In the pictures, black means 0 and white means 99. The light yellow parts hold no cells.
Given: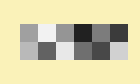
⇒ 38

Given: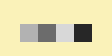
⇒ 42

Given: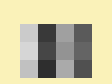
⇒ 18

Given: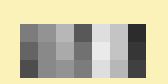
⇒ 53

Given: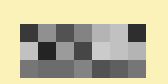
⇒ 42

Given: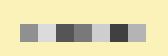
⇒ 85

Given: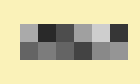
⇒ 48

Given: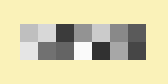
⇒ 44

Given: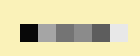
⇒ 64
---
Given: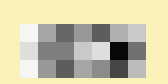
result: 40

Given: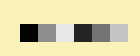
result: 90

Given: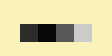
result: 34

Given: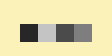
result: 29

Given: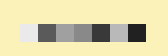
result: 62

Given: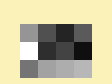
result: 14

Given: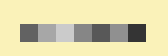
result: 79

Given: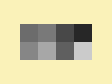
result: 28

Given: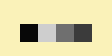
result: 43

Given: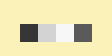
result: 96
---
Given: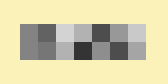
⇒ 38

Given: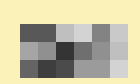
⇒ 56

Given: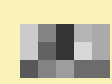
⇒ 38

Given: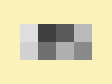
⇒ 25

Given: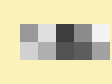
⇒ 86

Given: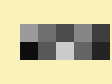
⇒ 43
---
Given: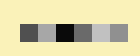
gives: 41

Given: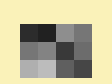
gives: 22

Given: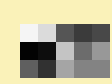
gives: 19

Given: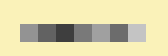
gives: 42

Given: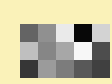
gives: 25

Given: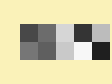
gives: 28

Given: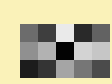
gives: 16

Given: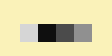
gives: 56
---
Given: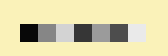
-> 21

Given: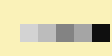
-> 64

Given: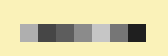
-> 54

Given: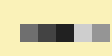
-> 80

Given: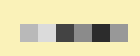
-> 54

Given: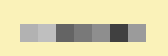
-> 47

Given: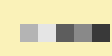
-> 53

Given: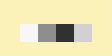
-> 81

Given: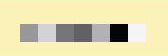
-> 38

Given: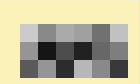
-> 62
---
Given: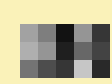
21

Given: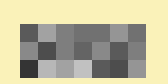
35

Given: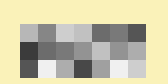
62

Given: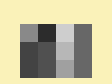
31

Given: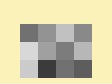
23

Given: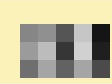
38
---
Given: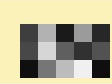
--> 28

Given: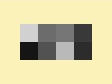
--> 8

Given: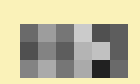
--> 31

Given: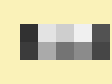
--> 23

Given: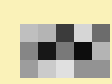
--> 52

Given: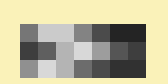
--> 24
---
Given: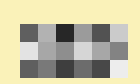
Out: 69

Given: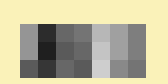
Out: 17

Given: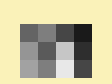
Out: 49

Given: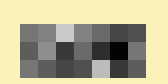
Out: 50

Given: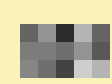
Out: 57

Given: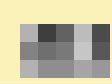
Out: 24
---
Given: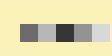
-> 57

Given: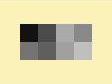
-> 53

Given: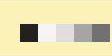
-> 64

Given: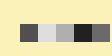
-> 13

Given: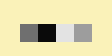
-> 61

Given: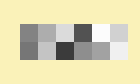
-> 32

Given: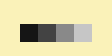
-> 77

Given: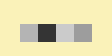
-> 61

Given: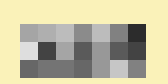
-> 54

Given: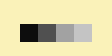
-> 76
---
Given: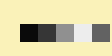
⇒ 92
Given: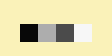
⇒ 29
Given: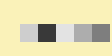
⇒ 67
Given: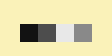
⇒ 90
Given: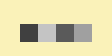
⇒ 35
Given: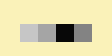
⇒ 3
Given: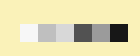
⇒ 60
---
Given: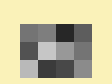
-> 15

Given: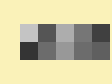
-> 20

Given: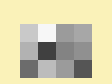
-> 25

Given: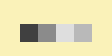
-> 25

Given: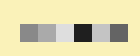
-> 12

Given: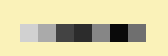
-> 4
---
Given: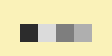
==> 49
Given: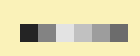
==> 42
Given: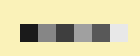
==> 24
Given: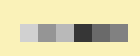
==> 41
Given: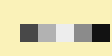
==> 28
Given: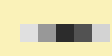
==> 32
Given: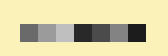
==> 16
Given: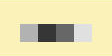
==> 40
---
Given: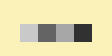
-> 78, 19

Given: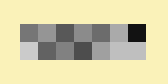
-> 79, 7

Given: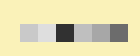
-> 86, 19

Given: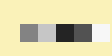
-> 96, 14

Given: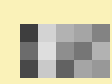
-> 86, 24

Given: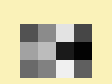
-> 93, 1

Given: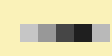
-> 77, 12

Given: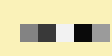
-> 94, 4

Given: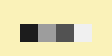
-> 93, 11
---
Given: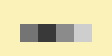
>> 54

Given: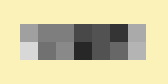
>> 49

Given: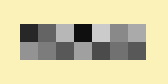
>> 71

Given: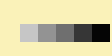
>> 43

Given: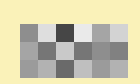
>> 27

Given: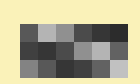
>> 56

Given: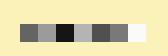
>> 8

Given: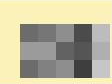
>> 55
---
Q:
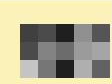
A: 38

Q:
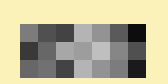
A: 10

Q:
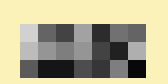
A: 3

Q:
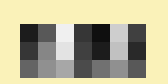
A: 34

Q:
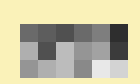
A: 82

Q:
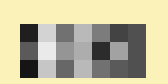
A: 31
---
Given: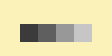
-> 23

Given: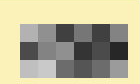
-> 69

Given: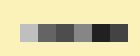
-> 74

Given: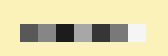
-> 34

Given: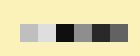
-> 74

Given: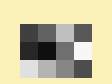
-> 25

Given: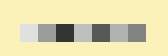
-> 87

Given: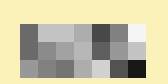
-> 41
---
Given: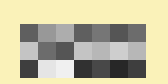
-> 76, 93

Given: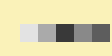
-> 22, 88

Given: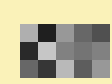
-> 50, 77

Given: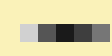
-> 10, 81

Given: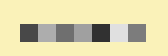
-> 62, 87

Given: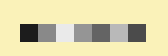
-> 58, 91

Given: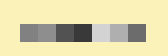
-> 22, 82

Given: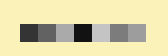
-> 7, 76

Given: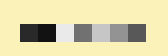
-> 44, 91

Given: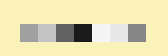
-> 10, 95
